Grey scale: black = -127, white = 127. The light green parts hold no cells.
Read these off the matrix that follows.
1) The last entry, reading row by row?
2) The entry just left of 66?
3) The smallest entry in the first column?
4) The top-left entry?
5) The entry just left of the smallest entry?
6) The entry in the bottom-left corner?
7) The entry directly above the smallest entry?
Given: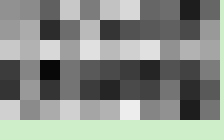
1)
-11
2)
-3
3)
-75
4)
17
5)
5
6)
80
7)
88

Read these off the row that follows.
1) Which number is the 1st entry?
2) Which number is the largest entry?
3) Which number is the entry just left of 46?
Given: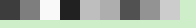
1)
-66
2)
121
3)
62

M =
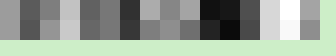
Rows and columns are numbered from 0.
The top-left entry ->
28
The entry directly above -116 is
-104
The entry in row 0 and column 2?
-1
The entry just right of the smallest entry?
-54
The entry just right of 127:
36
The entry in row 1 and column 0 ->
28
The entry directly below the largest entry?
121
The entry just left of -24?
73
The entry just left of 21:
-42

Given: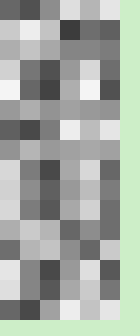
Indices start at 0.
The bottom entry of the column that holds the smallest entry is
109
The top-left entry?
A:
-24
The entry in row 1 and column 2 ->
67
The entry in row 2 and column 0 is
46
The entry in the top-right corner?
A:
101
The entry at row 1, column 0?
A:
74
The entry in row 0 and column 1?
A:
-46
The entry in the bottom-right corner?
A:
101
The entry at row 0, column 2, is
13
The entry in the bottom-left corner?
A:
-24
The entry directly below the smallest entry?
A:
5
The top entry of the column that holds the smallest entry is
94
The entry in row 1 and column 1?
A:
109
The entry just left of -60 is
-24

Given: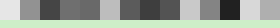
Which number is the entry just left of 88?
-94
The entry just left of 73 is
-44

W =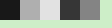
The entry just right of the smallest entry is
47
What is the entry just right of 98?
-73

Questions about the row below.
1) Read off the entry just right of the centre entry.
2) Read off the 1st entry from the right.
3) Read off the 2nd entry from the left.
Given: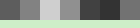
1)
-62
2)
-13
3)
2

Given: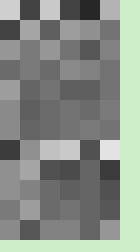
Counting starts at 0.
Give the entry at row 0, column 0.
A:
79
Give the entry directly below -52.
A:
-32
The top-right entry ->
51
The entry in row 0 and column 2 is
73
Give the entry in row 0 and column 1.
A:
-60
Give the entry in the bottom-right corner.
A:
22
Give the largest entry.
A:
99
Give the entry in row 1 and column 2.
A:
-32
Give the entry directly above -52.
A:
73
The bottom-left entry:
10
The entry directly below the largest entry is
-67
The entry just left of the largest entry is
-46
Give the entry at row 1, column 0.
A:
-60
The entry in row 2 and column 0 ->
22
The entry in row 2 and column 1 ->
-5
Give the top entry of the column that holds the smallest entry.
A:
-88
